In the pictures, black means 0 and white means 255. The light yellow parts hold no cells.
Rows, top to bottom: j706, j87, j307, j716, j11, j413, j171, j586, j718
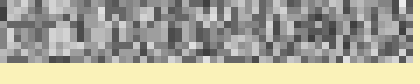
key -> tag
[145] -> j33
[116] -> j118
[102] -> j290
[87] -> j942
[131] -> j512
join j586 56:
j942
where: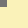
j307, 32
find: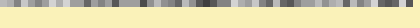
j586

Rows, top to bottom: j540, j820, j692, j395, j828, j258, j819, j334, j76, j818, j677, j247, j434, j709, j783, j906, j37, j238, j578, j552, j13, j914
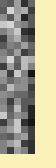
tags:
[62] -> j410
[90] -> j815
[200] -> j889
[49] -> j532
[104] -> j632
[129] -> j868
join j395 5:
j815
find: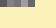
j819
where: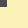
j709, 5
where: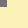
j819, 3

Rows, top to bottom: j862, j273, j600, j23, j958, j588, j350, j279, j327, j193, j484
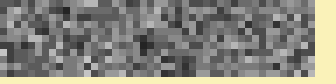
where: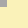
j193, 1
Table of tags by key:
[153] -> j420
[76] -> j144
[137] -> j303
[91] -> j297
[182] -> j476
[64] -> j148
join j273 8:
j144

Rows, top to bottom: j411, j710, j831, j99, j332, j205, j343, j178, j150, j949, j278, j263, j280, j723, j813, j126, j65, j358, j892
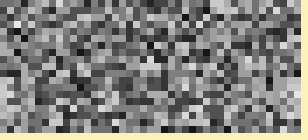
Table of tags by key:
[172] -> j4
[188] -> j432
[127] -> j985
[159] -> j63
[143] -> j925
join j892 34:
j4
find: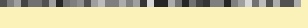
j150
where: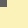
j710, 28
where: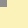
j150, 12

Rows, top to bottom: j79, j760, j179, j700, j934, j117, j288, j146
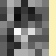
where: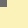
j700, 2
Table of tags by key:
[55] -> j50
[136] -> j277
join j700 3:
j50
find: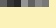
j288
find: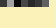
j179

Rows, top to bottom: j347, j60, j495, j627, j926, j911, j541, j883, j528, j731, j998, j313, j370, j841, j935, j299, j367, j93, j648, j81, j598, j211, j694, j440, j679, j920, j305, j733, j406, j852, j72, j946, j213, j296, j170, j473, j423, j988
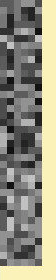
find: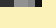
j370
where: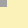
j998, 2
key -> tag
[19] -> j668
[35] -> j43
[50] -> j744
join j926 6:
j668
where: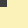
j473, 4
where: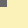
j883, 4

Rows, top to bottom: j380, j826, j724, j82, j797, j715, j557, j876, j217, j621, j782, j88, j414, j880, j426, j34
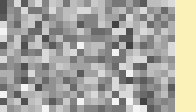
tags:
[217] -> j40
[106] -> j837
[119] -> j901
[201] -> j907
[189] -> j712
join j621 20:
j837
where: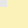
j34, 21

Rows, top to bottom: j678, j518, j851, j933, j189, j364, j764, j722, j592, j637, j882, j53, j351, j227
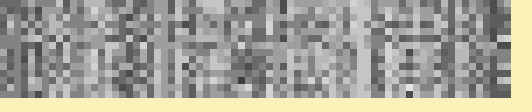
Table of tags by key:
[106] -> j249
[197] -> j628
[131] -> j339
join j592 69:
j339
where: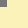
j851, 54
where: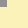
j678, 40

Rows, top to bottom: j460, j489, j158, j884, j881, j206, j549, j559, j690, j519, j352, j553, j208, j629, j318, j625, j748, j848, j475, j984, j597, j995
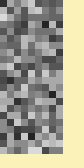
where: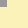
j489, 3
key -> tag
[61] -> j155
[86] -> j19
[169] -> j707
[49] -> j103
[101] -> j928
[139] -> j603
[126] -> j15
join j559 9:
j155
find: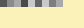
j352

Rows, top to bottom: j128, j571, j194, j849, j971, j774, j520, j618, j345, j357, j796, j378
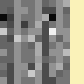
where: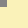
j796, 4
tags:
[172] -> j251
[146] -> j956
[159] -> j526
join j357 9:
j251
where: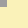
j345, 6
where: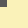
j571, 2
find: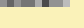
j618
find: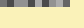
j357
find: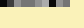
j194

